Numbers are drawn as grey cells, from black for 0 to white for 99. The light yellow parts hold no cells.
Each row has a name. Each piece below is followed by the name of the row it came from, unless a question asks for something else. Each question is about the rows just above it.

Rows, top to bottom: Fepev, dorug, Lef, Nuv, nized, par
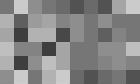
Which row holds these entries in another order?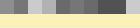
par
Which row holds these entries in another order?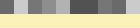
par
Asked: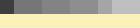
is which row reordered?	Nuv
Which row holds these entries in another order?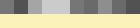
Fepev
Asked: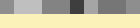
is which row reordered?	Nuv
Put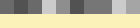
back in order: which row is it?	Fepev
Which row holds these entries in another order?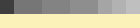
nized

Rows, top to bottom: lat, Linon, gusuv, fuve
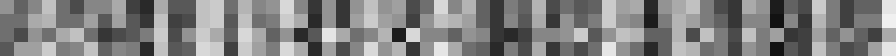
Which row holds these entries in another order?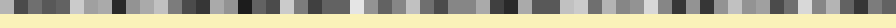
lat
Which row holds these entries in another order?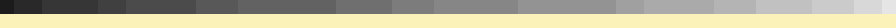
lat

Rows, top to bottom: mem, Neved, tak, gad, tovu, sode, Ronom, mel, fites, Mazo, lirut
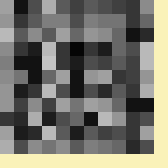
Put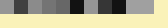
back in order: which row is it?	sode
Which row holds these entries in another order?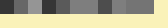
Neved
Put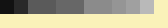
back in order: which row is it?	tak
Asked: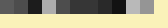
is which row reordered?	Ronom
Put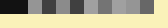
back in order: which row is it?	mel
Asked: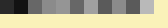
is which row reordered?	tak

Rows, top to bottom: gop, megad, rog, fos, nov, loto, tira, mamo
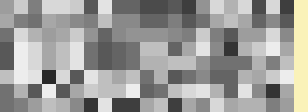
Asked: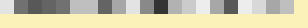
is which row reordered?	fos
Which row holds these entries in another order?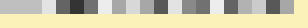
fos
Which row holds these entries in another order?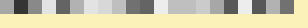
tira
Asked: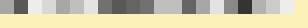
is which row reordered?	fos

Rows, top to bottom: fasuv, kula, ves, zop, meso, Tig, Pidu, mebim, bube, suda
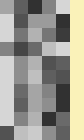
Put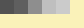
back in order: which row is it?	suda
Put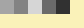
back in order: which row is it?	Pidu
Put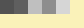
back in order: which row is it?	Tig
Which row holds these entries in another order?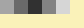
Pidu
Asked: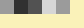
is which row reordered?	kula
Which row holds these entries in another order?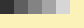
fasuv

